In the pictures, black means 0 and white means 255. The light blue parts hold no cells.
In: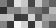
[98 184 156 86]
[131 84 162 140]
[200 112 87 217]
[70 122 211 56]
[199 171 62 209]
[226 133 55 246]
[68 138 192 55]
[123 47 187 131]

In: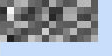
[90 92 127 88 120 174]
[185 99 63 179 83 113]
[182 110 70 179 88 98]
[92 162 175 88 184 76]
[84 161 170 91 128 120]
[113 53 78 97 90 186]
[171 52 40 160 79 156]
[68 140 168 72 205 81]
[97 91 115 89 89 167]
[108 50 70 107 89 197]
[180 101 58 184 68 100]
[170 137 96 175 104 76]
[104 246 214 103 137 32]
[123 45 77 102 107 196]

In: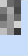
[84 71 104 211 54]
[106 170 154 151 145]
[202 121 93 134 191]

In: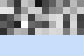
[137 206 62 69 93]
[187 169 206 216 202]
[98 204 85 65 125]
[157 144 222 226 213]
[96 137 216 176 218]
[68 80 180 73 201]
[21 204 170 94 212]
[175 207 61 105 65]
[197 154 208 253 173]
[51 73 148 34 181]
[127 227 85 72 115]
[184 230 58 93 47]

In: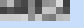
[63 78 191]
[218 115 185]
[152 193 124]
[144 197 134]
[64 76 200]
[134 141 144]
[71 66 210]
[91 68 203]
[187 82 201]
[140 65 201]

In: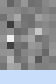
[146 123 138 127 136 137 146 151 121 132]
[135 131 146 137 143 123 121 104 130 128]
[116 120 159 131 199 113 146 134 88 128]
[111 133 113 112 149 166 153 141 157 143]
[150 125 115 119 113 152 108 133 125 111]
[126 134 167 139 105 132 115 106 115 159]
[101 139 142 62 142 239 65 149 181 165]
[144 139 114 135 135 151 138 146 130 117]

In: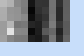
[94 95 96 90 91 101]
[48 40 40 54 34 46]
[114 113 116 124 104 117]
[51 59 52 65 90 59]
[52 48 40 32 30 25]
[21 6 15 38 10 31]
[126 123 137 121 134 120]
[137 146 147 117 136 121]
[177 149 151 181 226 133]
[187 173 172 156 156 159]

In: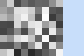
[195 78 91 60 124 86 139 243]
[143 87 59 195 234 69 225 115]
[99 241 252 158 78 250 77 92]
[102 123 86 233 239 102 229 64]
[89 206 192 226 163 197 150 41]
[109 227 241 139 73 238 77 113]
[74 224 217 216 139 221 133 39]
[204 141 160 71 85 149 82 223]
[149 162 186 74 68 178 84 195]
